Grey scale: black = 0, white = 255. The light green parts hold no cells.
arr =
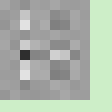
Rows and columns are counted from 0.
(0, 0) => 166
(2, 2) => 226
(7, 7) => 169
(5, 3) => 133
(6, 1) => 153
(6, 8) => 157
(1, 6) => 146
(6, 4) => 167
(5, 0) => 159
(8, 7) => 153
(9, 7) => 158
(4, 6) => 139
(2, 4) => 171
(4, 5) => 139
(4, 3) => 178
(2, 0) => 149
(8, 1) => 158
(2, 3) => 159
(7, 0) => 157
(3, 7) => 156
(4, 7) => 171
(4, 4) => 168
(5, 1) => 163
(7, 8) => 158
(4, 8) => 157
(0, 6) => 157

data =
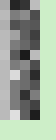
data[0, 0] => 171
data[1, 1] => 125
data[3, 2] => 95
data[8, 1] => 124
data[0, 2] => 52
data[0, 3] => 189
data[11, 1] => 223
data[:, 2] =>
[52, 140, 93, 95, 104, 27, 138, 108, 109, 49, 92, 95]
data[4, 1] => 124
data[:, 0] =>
[171, 186, 176, 186, 186, 193, 186, 186, 186, 190, 186, 186]
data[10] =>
[186, 124, 92, 66]

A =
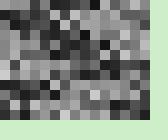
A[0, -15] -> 159
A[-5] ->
[204, 126, 168, 130, 169, 63, 119, 74, 32, 45, 97, 31, 118, 152, 79]
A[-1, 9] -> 132
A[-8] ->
[133, 166, 139, 151, 60, 130, 46, 36, 55, 95, 20, 164, 108, 122, 187]
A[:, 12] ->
[133, 92, 155, 192, 108, 194, 77, 118, 135, 132, 45, 116]
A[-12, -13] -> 147
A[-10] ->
[120, 28, 43, 70, 80, 33, 185, 75, 165, 161, 142, 151, 155, 125, 71]
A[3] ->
[139, 157, 56, 126, 47, 36, 54, 96, 18, 161, 114, 114, 192, 133, 167]
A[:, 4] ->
[127, 71, 80, 47, 60, 100, 159, 169, 27, 96, 142, 151]
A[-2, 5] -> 162
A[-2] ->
[62, 186, 66, 189, 142, 162, 140, 168, 100, 89, 106, 27, 45, 81, 62]
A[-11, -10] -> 178
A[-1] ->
[46, 96, 29, 118, 151, 83, 202, 126, 169, 132, 173, 63, 116, 71, 32]
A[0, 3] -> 61
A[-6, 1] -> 68
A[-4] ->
[32, 37, 66, 86, 27, 183, 82, 156, 164, 140, 149, 152, 135, 70, 123]
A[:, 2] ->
[147, 84, 43, 56, 139, 90, 183, 168, 66, 30, 66, 29]
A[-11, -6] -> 164
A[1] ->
[31, 46, 84, 50, 71, 178, 66, 190, 137, 164, 137, 168, 92, 93, 101]
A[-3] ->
[121, 67, 30, 49, 96, 26, 124, 143, 93, 201, 125, 167, 132, 170, 61]

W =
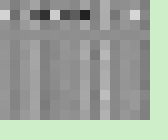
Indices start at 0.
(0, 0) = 152
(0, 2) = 145
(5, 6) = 148
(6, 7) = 142
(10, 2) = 148
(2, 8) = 166
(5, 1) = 136
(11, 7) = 144
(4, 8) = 165
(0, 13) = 150
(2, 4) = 131
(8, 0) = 149
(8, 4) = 131
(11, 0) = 149
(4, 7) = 142
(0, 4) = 123
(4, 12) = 149
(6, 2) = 151
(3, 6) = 142
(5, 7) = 146
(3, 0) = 143
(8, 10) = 174
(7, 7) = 142
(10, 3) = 164
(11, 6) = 147
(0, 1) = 128
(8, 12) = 149
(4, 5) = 139
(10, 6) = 143
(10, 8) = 165
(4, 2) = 152
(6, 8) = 159
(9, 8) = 167
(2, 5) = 137
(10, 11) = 137
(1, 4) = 49

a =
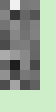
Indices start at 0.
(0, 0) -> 109
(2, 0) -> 116
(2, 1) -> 143
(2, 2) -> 111
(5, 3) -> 103
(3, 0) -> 87
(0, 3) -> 124
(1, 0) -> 133
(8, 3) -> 96

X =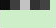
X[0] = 14
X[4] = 67
